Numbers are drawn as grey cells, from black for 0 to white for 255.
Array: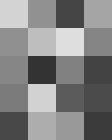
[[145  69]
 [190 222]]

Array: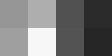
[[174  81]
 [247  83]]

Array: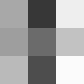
[[ 55 238]
 [107 194]]

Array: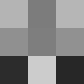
[[124 182]
 [126 145]]

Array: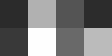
[[177  84]
 [254 105]]

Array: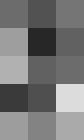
[[ 82 117]
 [ 39  97]]
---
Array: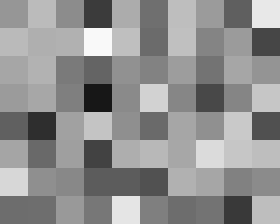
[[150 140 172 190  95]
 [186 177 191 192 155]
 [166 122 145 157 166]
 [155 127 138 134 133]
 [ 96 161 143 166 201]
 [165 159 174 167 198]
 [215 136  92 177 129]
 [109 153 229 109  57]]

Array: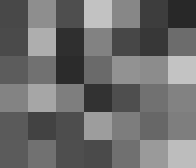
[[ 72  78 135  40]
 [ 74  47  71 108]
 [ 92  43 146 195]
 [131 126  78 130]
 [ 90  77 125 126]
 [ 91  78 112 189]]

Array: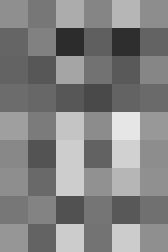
[[143 172 182]
 [101  44  46]
 [ 99 165  89]
 [108  87  99]
 [159 196 230]
 [136 205 209]
 [142 205 182]
 [119  81  88]
 [150 204 204]]

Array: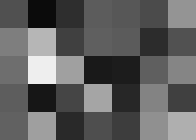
[[ 80  46  87 148]
 [126  64  91  81]
 [110 160  28 133]
 [ 93  69  39  64]
 [ 97  41  61 175]]

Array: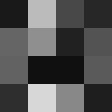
[[ 25  72]
 [101  33]
 [ 98  16]
 [ 46 136]]

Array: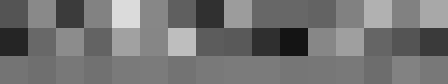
[[ 84  59 219  95 156 103 129 129]
 [ 37 140 161 190  89  20 159  84]
 [116 120 122 115 123 118 121 130]]

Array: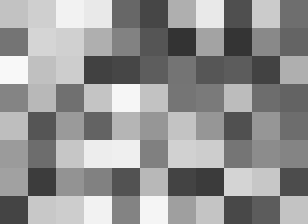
[[194 242 103 175  79 110]
 [116 208 130  51  52 100]
 [248 205  70 116  92 175]
 [132 112 246 117 188  99]
 [190 154 181 195  80 109]
 [155 198 239 209 117 132]
 [161 147  82  67 212  76]
 [ 68 205 131 159  72 195]]
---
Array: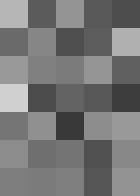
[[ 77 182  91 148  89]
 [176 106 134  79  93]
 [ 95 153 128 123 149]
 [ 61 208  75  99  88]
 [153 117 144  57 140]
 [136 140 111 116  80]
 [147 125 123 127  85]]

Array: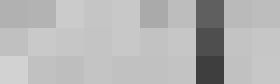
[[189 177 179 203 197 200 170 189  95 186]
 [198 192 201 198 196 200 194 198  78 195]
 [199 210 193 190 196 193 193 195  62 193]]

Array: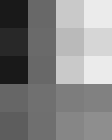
[[235  25 104 201]
 [214  40 106 186]
 [235  25 104 201]
 [129 102 112 125]
 [142  93 111 134]]

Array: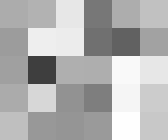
[[193 172 178 231 119 173]
 [162 156 238 236 112  97]
 [231 160  62 175 174 249]
 [204 171 215 146 126 245]
 [200 191 152 149 154 254]]

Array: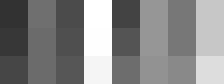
[[199  50 111  75 255  67 150 119]
 [199  55 107  79 254  84 150 119]
 [221  70 107  86 245 109 146 137]]

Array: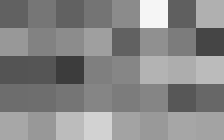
[[176  97 118  97 116 139 245  95]
 [ 69 152 130 140 159  97 144 124]
 [187  84  85  60 127 134 179 173]
 [103 109 110 117 133 124 133  87]
 [163 167 152 188 210 163 153 166]]

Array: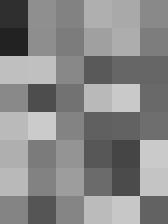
[[137  47 143 130 175 169]
 [125  34 142 124 160 173]
 [102 191 192 136  89 102]
 [105 137  77 114 185 201]
 [110 186 203 131  96  98]
 [202 175 123 148  87  69]
 [196 185 130 157 107  75]
 [ 98 132  85 133 187 199]]

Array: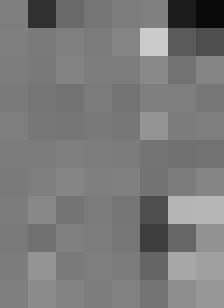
[[ 10 126  48 106 117 125 128  28]
 [ 78 127 122 128 123 132 203  90]
 [132 125 121 131 125 125 137 114]
 [119 122 117 114 123 116 127 127]
 [127 126 119 118 121 119 148 124]
 [114 124 124 126 125 124 116 113]
 [133 122 126 132 127 128 115 124]
 [182 124 135 116 123 117  79 180]
 [146 122 113 128 125 119  62 102]
 [159 124 147 122 126 124 101 167]
 [150 127 139 131 125 129 116 141]]

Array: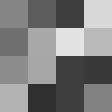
[[216 134  93  62]
 [185 111 169 226]
 [ 57 141 166  62]
 [130 179  47  62]]
